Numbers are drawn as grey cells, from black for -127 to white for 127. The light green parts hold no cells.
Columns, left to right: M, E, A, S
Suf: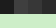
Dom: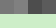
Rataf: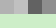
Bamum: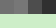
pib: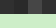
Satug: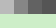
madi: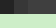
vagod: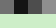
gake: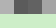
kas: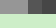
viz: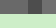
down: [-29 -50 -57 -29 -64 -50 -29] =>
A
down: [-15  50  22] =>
M
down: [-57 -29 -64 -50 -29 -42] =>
A
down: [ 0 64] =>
E

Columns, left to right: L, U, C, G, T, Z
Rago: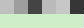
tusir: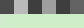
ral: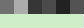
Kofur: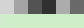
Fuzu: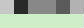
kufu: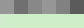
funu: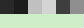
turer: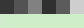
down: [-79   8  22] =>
G
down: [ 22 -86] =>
L
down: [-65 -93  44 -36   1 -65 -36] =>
T
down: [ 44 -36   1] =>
T

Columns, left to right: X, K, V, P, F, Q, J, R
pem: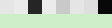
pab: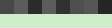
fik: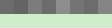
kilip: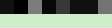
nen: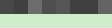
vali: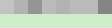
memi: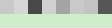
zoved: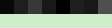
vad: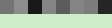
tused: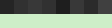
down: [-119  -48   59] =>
P
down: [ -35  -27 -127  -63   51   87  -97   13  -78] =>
K
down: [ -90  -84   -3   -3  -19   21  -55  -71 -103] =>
V
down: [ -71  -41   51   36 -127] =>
F
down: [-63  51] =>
K
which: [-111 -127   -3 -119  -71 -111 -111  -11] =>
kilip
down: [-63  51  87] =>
K

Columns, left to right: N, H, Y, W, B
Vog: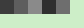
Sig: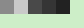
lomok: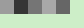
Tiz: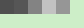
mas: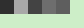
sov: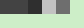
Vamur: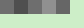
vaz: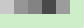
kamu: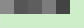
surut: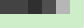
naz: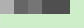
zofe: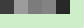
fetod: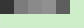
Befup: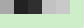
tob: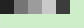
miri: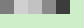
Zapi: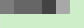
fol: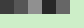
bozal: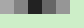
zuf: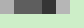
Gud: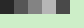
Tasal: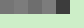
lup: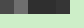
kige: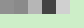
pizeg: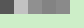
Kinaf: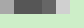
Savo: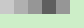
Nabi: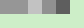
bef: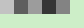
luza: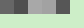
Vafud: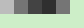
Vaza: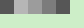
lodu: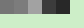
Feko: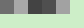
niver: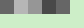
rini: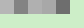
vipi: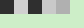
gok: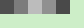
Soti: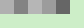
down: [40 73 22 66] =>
N
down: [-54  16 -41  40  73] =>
N

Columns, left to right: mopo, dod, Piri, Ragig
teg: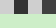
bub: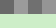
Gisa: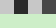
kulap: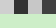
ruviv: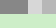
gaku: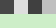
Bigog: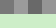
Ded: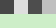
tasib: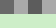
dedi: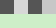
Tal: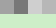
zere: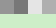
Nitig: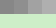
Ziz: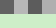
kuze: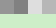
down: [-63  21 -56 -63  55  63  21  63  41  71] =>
Ragig
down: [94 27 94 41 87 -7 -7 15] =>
dod
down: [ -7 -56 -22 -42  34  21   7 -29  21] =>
mopo
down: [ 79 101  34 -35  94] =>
Piri
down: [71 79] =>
mopo

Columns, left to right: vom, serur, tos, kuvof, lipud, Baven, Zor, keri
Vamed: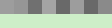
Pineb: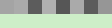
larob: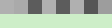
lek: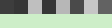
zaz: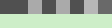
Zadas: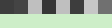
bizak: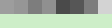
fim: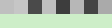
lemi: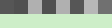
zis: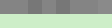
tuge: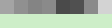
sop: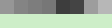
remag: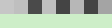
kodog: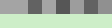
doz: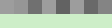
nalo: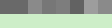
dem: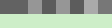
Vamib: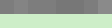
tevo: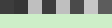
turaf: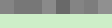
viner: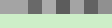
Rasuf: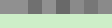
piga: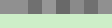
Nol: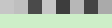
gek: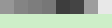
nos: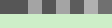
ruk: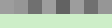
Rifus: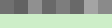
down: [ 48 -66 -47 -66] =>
vom
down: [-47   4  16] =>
serur
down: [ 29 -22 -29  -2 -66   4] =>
vom
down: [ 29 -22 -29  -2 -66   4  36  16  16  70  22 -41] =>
vom
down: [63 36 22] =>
serur

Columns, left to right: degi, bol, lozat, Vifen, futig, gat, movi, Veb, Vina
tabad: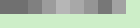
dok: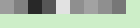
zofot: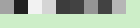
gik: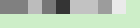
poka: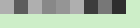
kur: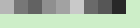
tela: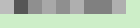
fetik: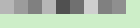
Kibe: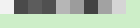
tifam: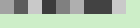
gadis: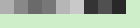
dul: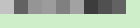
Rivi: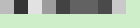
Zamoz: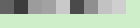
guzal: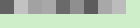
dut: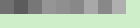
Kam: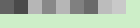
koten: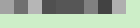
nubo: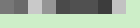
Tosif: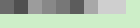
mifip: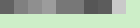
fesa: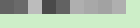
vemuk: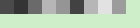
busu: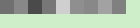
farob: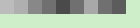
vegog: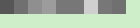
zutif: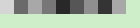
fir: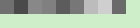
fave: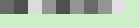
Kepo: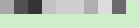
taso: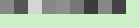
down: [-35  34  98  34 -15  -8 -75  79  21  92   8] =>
Veb
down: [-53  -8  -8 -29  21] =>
futig
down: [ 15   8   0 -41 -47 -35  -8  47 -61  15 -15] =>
gat
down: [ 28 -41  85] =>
Vifen
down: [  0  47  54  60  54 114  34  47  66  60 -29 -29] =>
degi

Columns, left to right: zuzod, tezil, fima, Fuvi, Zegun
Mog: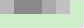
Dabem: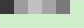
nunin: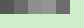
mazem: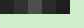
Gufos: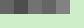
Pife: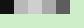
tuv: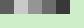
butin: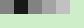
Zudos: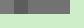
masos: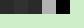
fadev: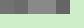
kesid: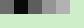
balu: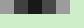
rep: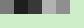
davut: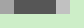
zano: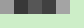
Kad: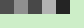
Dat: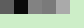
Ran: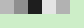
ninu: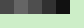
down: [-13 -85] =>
fima
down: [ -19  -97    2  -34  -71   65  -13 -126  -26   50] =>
Zegun

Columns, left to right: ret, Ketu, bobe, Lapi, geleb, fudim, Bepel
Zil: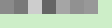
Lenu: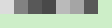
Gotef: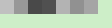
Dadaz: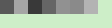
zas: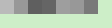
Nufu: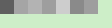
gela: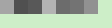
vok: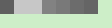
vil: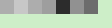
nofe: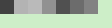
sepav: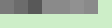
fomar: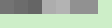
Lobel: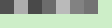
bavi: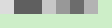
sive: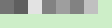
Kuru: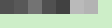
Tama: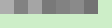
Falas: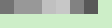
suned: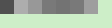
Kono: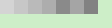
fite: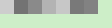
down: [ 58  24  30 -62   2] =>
geleb
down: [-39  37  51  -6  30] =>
Bepel
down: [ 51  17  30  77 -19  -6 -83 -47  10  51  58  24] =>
geleb

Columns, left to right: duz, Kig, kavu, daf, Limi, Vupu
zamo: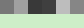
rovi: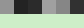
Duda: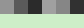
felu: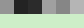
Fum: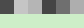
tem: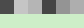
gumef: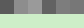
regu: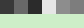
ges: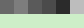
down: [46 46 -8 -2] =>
Vupu
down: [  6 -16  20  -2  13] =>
Limi
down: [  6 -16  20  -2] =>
Limi
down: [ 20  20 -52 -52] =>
duz
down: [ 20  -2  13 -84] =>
Limi

